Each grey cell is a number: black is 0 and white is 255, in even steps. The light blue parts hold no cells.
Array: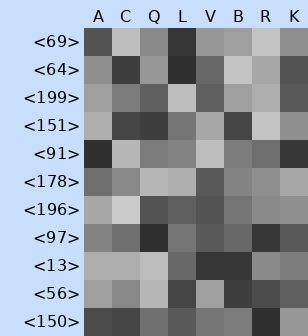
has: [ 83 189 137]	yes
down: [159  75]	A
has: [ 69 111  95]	no

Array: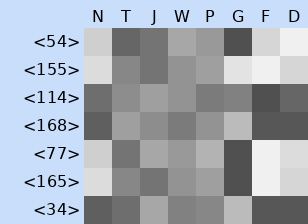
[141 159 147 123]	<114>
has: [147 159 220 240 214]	no
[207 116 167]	<77>
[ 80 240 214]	<165>
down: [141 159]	T

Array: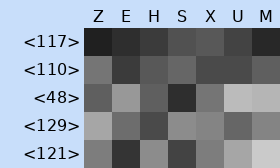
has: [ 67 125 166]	yes
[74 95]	<110>
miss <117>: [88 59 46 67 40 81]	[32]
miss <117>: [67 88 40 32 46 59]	[81]
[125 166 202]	<121>

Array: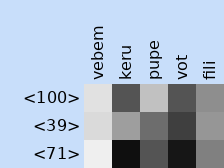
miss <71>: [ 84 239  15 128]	[22]
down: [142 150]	fili
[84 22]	<71>
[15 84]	<71>
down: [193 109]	pupe

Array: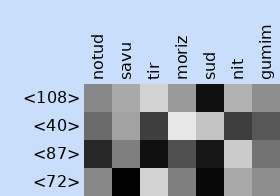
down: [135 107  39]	notud
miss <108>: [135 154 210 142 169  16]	[177]
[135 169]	<108>
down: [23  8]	sud
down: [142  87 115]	gumim
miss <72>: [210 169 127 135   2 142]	[8]
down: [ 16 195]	sud

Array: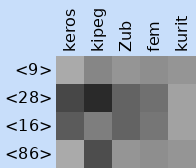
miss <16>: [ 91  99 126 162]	[118]
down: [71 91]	keros
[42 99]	<28>

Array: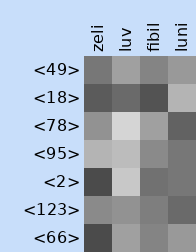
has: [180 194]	no
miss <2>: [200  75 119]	[113]

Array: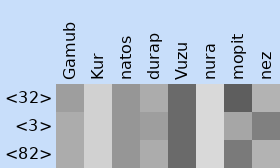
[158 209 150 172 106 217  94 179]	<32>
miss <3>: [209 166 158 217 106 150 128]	[172]
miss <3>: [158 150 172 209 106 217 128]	[166]

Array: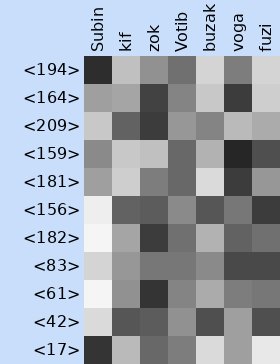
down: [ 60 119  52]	zok
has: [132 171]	yes
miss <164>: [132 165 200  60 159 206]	[66]

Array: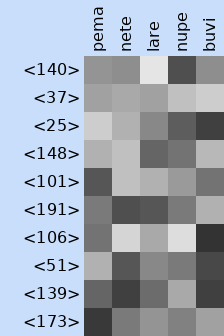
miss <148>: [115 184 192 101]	[177]
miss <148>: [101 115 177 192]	[184]
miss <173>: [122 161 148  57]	[129]
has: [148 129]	yes

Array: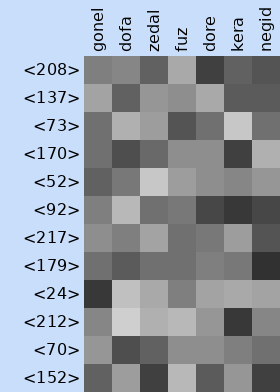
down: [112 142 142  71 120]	dore
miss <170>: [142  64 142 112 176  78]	[105]
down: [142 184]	fuz
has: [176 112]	no
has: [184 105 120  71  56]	no
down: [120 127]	dore

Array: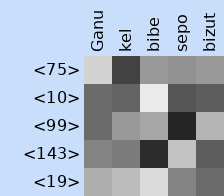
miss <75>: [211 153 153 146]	[66]
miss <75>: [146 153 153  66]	[211]
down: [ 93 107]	bizut
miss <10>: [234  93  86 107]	[100]

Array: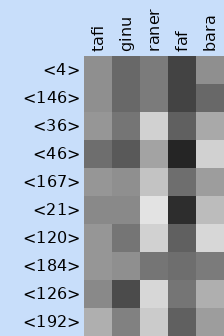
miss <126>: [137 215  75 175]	[117]
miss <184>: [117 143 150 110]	[123]
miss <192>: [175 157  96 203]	[129]
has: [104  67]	no
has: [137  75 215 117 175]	yes
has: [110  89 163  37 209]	yes

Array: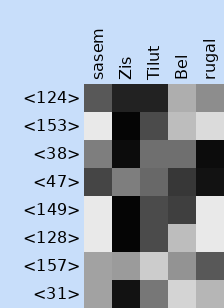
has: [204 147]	yes
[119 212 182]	<31>
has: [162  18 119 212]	yes

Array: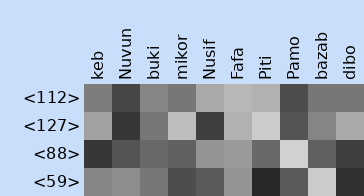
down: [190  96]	mikor
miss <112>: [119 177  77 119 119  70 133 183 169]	[125]
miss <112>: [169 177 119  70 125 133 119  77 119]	[183]
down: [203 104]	Piti

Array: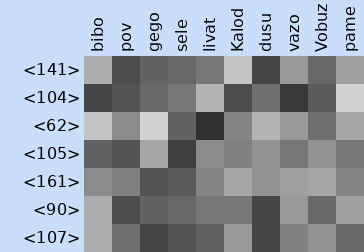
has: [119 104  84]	no
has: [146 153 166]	no
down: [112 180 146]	dusu
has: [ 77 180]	no

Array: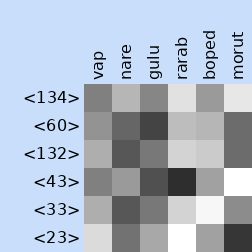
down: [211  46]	rarab
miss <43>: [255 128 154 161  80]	[46]
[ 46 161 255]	<43>
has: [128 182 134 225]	yes
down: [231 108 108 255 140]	morut
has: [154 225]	no

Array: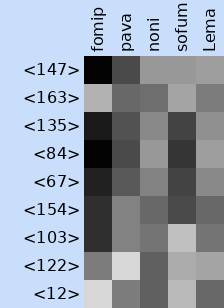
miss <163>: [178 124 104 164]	[110]
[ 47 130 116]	<103>
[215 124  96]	<12>
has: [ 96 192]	no

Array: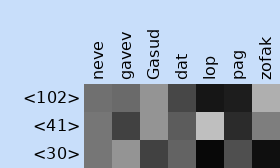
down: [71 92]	dat
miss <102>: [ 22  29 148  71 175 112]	[106]
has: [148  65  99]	yes
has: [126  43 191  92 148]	no
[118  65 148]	<41>
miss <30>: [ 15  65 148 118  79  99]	[8]
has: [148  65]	yes

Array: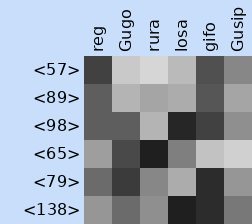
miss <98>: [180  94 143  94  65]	[38]
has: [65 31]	no
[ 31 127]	<65>
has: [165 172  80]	no
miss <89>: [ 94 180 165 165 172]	[86]
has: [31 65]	no

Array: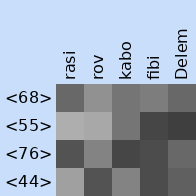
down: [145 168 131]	rov
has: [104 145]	yes
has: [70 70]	no
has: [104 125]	no
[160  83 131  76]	<44>
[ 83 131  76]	<44>

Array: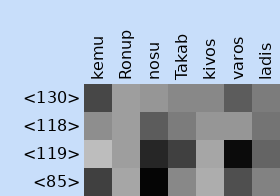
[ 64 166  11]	<119>
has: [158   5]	no
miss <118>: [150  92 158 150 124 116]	[142]
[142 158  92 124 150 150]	<118>
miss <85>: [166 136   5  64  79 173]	[130]
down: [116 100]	ladis
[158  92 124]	<118>

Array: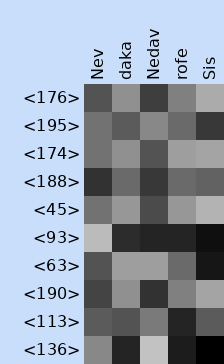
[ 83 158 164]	<174>
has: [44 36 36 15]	yes
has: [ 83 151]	no
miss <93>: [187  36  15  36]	[44]
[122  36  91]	<113>
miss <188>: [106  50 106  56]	[98]

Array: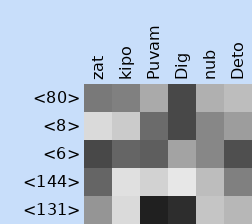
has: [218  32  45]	yes
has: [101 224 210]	yes

